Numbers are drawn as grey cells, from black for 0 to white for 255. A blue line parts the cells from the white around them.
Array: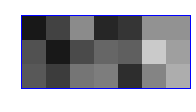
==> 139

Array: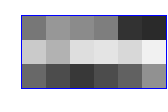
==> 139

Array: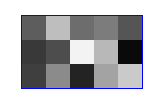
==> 109

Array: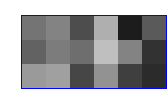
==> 77

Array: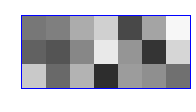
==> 172

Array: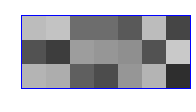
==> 109
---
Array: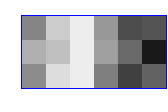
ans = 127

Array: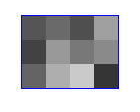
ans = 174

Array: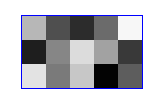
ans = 199

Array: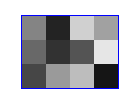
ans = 154

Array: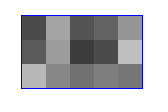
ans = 113

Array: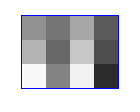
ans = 132

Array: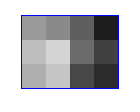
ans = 198

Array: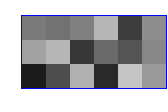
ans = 41

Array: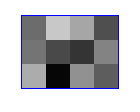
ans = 6
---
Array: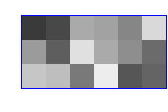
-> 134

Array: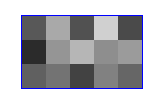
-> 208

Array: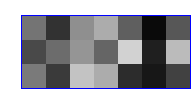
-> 10

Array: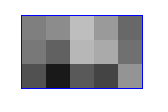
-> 154

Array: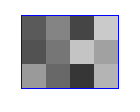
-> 69

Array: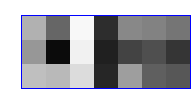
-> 130

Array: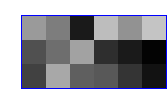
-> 146
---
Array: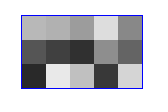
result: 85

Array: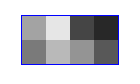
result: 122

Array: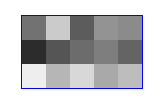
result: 44

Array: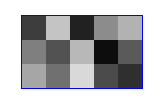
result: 127

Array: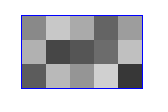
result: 177

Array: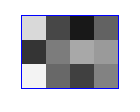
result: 52
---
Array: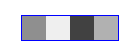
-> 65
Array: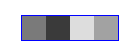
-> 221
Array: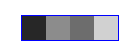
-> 109
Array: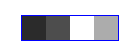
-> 255
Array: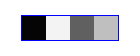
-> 96
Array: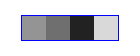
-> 34
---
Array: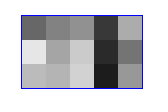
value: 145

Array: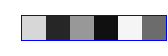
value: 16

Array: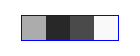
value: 40

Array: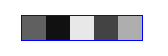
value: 232

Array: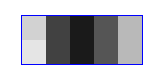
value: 26

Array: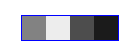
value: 237
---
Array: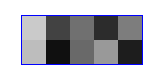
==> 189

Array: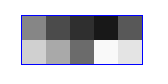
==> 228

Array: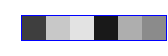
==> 200

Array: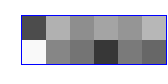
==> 183

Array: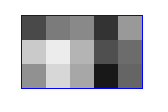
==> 215

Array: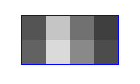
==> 197

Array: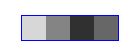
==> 132
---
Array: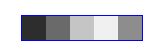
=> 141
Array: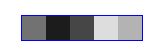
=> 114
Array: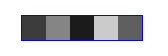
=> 95
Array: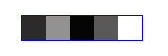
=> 89
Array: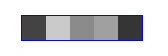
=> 139
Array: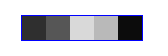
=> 86
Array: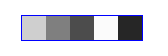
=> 127
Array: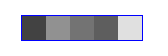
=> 115
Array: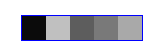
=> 121
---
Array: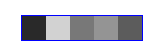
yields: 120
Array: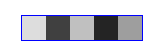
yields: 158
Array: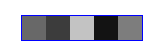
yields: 104
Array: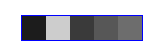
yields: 87
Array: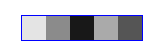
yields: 139
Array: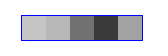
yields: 162
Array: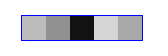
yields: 168
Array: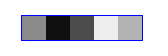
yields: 139
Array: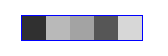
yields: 163
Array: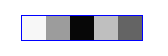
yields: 156
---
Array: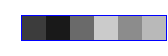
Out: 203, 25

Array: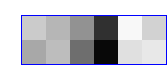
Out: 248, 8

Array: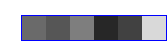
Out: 217, 39

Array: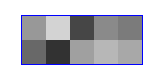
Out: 211, 50

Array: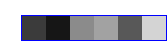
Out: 212, 22

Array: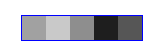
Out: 201, 30

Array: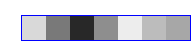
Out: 237, 40

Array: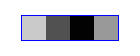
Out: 202, 2

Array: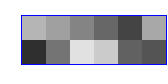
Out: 225, 47
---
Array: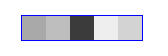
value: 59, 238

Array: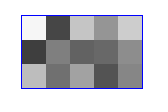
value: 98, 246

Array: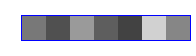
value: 94, 209

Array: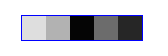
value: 5, 222

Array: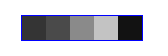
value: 138, 195

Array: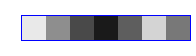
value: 26, 233
